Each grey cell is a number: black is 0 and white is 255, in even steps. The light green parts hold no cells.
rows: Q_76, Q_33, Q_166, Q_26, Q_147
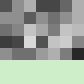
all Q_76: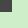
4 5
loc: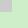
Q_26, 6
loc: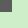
Q_33, 3
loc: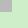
Q_166, 7
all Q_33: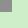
1 2 4 6
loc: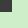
Q_26, 1
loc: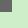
Q_76, 6

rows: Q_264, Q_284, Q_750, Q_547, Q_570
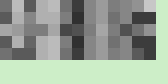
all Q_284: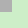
2 4 5
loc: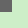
Q_547, 3
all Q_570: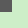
2 3 12
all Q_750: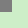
3 4 8 10

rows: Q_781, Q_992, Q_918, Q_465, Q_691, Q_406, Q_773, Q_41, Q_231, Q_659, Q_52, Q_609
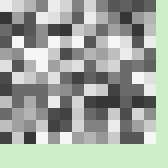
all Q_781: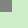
4 7 9
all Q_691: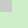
5
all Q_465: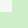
2 5 7 10
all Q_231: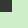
9 10 12
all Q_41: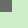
2 3 4 7 11 12
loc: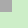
Q_231, 3
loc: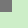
Q_406, 12

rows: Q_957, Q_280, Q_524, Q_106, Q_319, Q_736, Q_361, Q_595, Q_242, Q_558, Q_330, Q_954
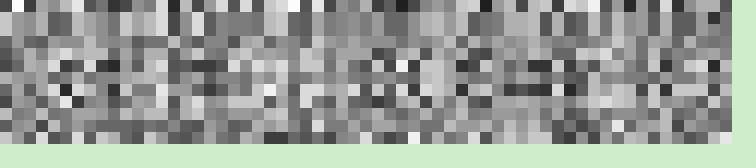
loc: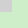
Q_957, 40
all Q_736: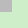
13 23 52 61

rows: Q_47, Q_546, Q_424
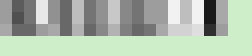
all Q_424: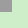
4 19
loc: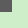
Q_47, 2

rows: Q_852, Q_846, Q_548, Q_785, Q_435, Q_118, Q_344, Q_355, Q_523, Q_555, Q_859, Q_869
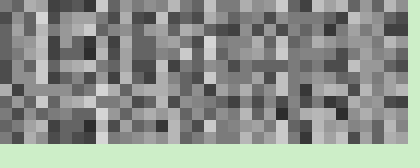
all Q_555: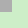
13 15 26 28 31
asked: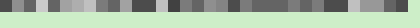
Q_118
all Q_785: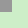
3 6 14 28 30 31 34
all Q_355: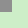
3 4 5 6 17 23
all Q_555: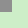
3 17 19 30 32 34
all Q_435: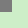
2 15 23 25 28 30
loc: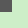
Q_852, 7

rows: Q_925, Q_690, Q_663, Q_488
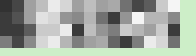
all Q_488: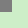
1 7 12
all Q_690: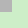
8 13 14
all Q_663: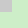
4 5 11 14
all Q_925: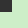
1

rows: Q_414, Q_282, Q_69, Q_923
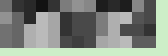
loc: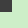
Q_923, 7
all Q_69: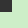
6 13
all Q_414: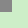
8 12

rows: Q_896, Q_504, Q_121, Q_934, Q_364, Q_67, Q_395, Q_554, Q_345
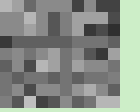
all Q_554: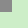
2 4 5 9
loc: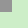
Q_554, 7
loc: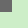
Q_896, 3
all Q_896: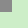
4 5 6 8
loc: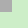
Q_554, 8

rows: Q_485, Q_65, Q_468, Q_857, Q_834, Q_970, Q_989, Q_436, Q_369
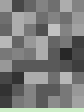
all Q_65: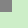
5
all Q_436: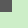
2 4 5
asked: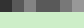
Q_436
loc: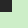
Q_834, 6
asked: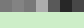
Q_834
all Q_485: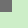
5
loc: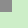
Q_369, 5

